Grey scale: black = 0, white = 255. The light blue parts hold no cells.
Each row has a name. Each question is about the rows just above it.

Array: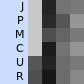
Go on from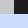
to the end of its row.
[115 149]
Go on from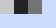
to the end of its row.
[121]
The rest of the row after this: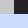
[115 121]
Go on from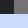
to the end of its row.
[121]
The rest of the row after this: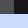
[108 135]
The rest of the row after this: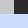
[ 86 149]

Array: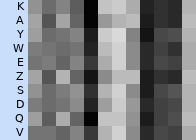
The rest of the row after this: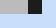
[ 49  41 187]
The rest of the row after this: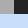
[ 49  41 179]
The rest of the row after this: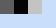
[203 172  35  49  41 179]
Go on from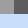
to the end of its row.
[172 100   4 195 195 146  28  65  78 187]
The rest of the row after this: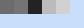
[139  41  65  49 172]

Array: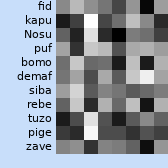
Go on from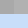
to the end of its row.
[157]
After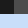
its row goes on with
[224  82  27  90 137  98]
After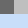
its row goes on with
[ 20 177]

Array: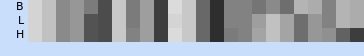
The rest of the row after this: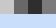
[130 164 193 164 110 151 144  98  61]
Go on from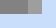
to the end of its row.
[193 164 110 151 130 180 172]
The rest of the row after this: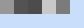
[158  61 212 200 104  46 130 130 158 193 164 110 151 130 180 172]
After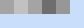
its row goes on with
[144  98  61]
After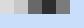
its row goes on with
[130 164 193 164 110 151 144  98  61]
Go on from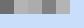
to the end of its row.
[172]
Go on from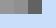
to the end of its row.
[61]

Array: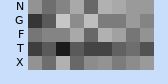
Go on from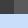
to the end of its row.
[ 27  90  68  68  97 110  82]
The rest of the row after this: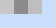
[124 124 154 132]
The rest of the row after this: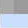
[154]
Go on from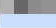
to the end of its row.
[124 140 154]
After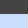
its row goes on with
[ 97 110  82]
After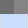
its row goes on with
[169 104 177 169 154 154]
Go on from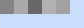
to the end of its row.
[118 147]

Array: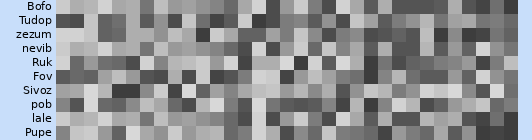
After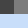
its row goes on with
[190]
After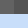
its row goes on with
[190  61 138  61  68 117  98]
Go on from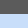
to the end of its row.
[153  98 210 146 117]
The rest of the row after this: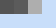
[ 84  68 111  61]
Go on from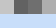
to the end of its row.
[ 91 146  76 197 111  68  91 203  61  76 124 132  91 146  76 197 161  91
 124 146 182 117 161 168 117 124 105]
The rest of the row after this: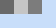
[117 105  68 153 124 105 168  91 146  61  68  61]
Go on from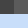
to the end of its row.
[203  61  76 124 132  91 146  76 197 161  91 124 146 182 117 161 168 117
 124 105]

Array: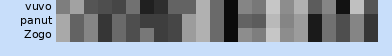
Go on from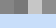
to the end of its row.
[177  92 133  18 192  85]
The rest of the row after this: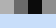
[126 198 141 156  26 113  78 133  54]
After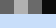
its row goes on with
[133 120 198 141 177  92 133  18 192  85]
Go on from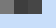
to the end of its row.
[156 177 106  11 141 126 198 141 156  26 113  78 133  54]
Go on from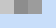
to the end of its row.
[ 26 113  78 133  54]

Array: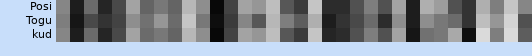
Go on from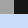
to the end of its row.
[113 120 169  14 218 126 218  93]
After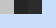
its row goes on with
[ 81 126  81 163  22 113 120 169  14 218 126 218  93]
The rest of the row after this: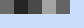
[120 100 183 142   8  67 163 150 190  87  59 197  44  44  81 126  81 163
  29 175 157  81  51 175 126 197 134]

